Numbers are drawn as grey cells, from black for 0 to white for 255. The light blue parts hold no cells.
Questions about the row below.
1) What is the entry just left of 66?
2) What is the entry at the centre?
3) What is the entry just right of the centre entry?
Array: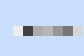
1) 236
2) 182
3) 150
